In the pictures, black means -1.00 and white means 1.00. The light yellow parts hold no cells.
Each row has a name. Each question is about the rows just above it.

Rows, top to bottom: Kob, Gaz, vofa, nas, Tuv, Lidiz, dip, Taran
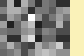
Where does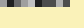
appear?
nas
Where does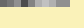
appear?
Taran
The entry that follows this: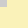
[-0.40]
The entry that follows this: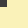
[0.38]
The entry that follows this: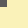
[0.13]

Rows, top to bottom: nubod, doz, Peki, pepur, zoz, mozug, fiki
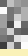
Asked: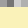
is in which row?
Peki
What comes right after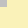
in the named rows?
[0.25]

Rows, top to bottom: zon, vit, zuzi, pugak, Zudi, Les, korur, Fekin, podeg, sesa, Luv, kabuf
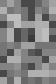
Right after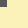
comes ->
[-0.43]
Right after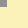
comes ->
[-0.19]
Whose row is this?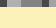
podeg
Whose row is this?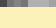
Luv

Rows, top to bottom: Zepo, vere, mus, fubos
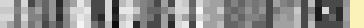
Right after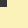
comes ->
[0.16]
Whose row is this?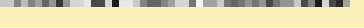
vere
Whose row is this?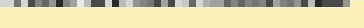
Zepo
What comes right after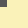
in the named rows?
[0.16]
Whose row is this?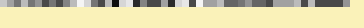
fubos
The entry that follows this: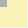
[0.26]

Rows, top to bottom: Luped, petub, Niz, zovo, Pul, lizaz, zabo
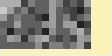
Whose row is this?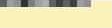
lizaz
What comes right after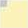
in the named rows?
[0.24]
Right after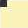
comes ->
[-0.01]
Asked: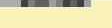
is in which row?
Luped
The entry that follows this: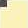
[-0.49]
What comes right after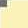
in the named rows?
[-0.73]

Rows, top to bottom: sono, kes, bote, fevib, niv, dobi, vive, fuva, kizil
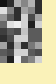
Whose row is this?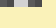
fuva
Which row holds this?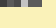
niv
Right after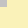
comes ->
[-0.29]
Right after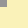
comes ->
[-0.29]
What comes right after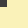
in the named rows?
[-0.29]

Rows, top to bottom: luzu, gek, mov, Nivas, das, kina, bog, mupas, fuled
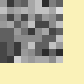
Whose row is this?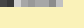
fuled
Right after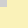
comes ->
[0.31]
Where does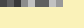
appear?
bog
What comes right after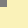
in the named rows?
[-0.25]
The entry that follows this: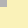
[0.31]

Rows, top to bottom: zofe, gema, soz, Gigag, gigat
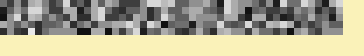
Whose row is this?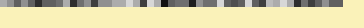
Gigag
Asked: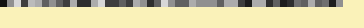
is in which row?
soz
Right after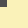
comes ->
[-0.25]
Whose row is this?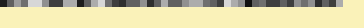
gema
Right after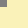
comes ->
[-0.51]
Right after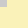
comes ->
[-0.25]
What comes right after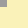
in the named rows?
[-0.13]

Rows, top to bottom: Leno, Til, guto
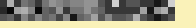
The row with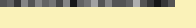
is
guto
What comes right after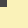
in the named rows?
[0.04]
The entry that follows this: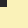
[-0.94]

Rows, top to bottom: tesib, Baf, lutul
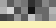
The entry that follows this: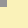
[-0.28]
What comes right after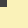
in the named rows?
[-0.39]
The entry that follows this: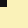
[-0.18]
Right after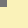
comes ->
[-0.62]
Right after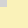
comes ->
[-0.39]
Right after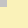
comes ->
[0.05]

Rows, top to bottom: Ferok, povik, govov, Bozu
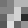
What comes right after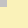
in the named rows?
[0.65]
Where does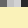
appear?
govov
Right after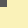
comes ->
[0.75]

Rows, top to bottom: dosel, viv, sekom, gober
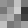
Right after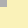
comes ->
[-0.06]
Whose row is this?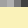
sekom
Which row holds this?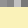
dosel
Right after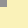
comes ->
[0.05]

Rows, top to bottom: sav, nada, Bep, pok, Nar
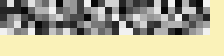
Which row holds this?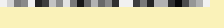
Nar
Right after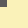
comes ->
[-0.05]
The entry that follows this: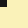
[-0.18]
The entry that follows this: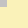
[0.08]

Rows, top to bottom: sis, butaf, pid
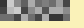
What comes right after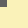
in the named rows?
[0.35]
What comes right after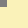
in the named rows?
[-0.14]
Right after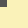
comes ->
[0.35]
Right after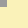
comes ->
[-0.45]
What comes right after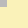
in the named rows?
[0.60]

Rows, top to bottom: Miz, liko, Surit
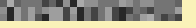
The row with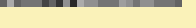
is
Miz
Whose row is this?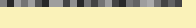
Surit
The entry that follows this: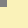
[-0.69]
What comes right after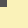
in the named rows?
[-0.69]
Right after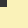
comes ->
[0.13]

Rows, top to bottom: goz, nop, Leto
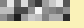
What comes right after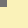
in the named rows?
[0.13]
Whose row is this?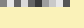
goz
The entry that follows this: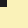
[0.24]
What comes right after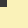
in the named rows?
[0.24]
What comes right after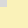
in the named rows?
[-0.21]

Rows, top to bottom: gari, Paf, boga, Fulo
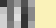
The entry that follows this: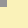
[-0.36]
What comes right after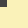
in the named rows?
[0.07]

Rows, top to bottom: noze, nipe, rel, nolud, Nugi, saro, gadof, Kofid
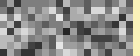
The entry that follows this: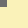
[-0.59]
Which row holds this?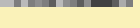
saro
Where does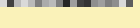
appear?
Nugi
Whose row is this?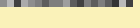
nolud
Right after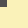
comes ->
[0.34]
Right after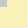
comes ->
[0.24]

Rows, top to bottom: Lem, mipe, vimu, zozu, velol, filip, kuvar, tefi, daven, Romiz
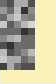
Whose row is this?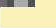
Lem
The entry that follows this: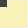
[0.33]
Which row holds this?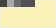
Romiz
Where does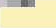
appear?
daven
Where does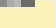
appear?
filip
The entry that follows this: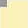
[-0.16]
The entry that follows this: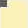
[0.08]

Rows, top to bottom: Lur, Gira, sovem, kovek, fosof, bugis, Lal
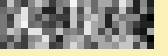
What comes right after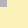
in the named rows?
[-0.16]
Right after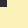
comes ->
[0.54]
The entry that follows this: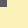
[0.79]
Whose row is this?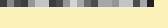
Lal
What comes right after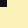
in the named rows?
[0.31]
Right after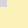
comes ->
[0.31]

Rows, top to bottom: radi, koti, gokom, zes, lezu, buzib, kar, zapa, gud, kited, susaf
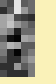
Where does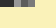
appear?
kited
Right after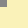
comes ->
[0.41]
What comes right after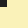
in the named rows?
[-0.16]
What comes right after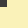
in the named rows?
[-0.63]

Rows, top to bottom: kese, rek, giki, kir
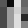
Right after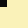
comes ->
[0.74]
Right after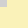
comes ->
[-0.10]

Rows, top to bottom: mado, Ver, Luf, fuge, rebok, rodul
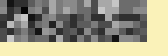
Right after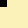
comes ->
[-0.03]
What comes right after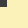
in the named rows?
[-0.63]
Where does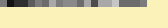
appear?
mado
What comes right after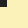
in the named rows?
[0.08]
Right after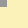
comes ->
[0.08]
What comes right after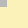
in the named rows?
[-0.03]

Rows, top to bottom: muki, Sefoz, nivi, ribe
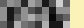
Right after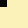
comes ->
[-0.45]
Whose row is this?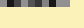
Sefoz
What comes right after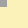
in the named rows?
[0.02]
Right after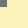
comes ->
[-0.23]
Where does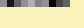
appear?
nivi
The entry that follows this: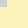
[-0.23]

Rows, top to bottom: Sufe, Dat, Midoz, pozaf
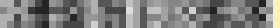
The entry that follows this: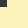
[-0.71]
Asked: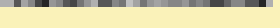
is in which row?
Sufe
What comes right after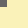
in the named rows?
[0.05]

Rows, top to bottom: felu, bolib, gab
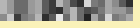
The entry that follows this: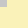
[-0.53]
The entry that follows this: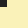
[0.31]

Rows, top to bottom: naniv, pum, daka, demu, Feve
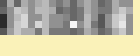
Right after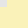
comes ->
[0.14]
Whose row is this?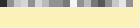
demu
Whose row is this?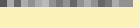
naniv
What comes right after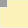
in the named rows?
[0.57]
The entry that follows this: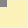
[-0.19]
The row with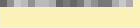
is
pum

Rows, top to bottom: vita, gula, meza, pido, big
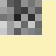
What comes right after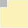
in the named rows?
[-0.18]
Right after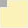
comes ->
[-0.28]

